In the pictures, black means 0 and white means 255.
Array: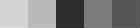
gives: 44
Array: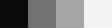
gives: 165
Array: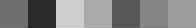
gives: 206
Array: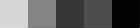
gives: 55
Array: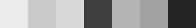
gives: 216
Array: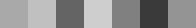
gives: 100
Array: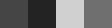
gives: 208
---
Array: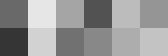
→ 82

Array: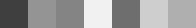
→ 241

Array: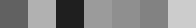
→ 155

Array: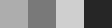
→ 38

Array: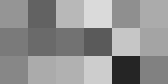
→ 218

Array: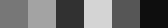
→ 212
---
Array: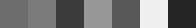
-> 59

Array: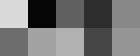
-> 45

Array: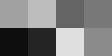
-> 36

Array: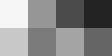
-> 75

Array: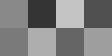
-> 80

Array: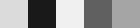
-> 96

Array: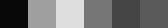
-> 69

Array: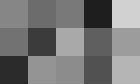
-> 43

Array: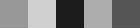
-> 85
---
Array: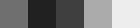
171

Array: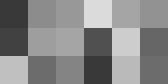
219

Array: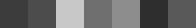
111

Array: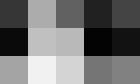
33

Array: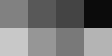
11

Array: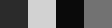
114

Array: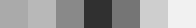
48
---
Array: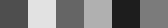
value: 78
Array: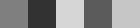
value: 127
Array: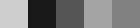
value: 206
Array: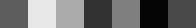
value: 93
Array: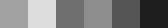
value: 162
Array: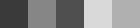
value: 58
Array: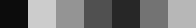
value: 12
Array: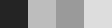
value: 36
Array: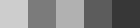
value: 205
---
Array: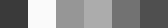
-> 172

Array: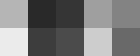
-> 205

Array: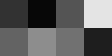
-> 141

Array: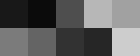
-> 183

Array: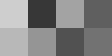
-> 184

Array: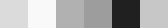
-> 219
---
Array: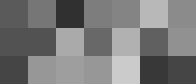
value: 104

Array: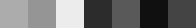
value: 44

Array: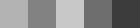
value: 200

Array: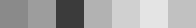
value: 178

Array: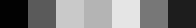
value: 180

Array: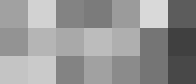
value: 188

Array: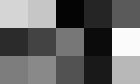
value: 119

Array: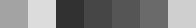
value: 70

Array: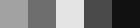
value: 228
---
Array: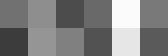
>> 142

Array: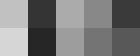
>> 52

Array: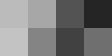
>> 167

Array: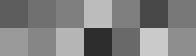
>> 112

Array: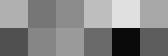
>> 118

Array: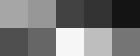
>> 151

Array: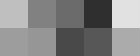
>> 129

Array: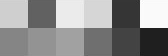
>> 97

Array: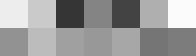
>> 202
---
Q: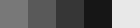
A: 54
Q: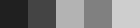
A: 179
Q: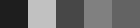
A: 71
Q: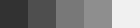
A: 120
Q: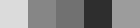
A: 113
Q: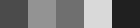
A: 111
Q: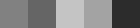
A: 196
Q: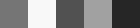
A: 81
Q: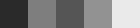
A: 85
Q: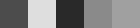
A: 41
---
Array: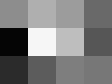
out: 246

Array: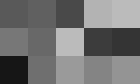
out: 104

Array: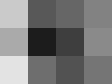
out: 28

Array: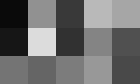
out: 220

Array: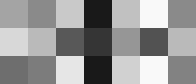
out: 186

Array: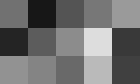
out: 92

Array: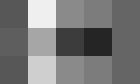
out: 166
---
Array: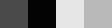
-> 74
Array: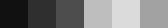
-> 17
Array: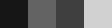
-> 22
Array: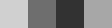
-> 208
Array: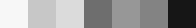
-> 247
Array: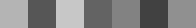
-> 180
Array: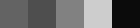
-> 99
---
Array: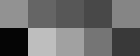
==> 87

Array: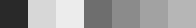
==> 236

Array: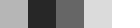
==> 102

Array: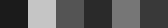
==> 84

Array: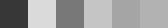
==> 120

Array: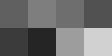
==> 110
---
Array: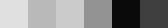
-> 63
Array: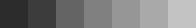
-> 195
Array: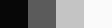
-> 250
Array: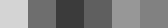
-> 129
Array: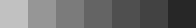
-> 39
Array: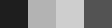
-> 83
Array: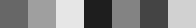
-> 209
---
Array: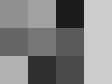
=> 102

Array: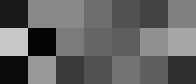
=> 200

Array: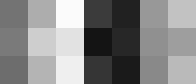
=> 122

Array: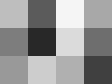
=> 125

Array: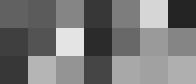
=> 63

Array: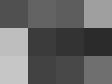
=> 190

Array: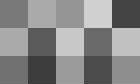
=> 170

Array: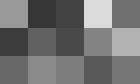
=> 60

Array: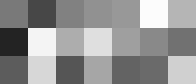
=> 35
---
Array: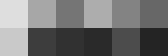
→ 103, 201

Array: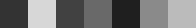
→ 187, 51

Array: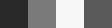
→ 89, 41

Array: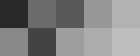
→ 178, 136

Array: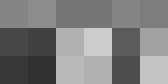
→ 125, 56

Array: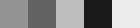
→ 237, 147

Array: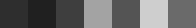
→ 106, 46

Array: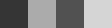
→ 213, 53

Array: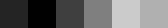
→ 176, 36
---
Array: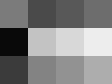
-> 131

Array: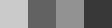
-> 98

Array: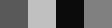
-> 192

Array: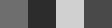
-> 44

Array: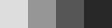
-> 150

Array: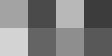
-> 100

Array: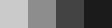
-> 141
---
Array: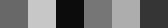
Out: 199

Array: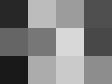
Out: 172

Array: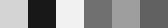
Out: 24

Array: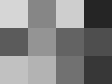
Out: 179

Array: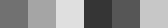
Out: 165

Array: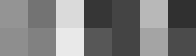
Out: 129

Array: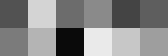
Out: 180

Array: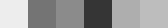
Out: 116
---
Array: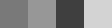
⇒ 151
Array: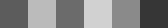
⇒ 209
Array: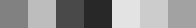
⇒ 227
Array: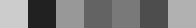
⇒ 121
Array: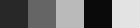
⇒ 186
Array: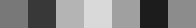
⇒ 160
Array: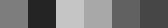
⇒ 168
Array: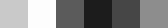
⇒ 28
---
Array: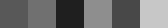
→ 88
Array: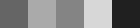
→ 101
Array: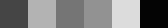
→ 69
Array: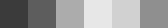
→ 59
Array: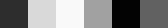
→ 45
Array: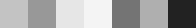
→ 195
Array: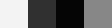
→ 243
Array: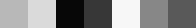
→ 184
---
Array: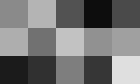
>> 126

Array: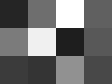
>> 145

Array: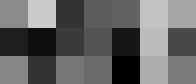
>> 119

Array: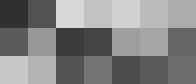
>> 82

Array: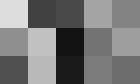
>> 26

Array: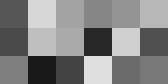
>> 67

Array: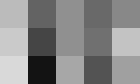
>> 167

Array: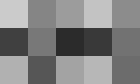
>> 163

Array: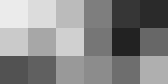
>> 153
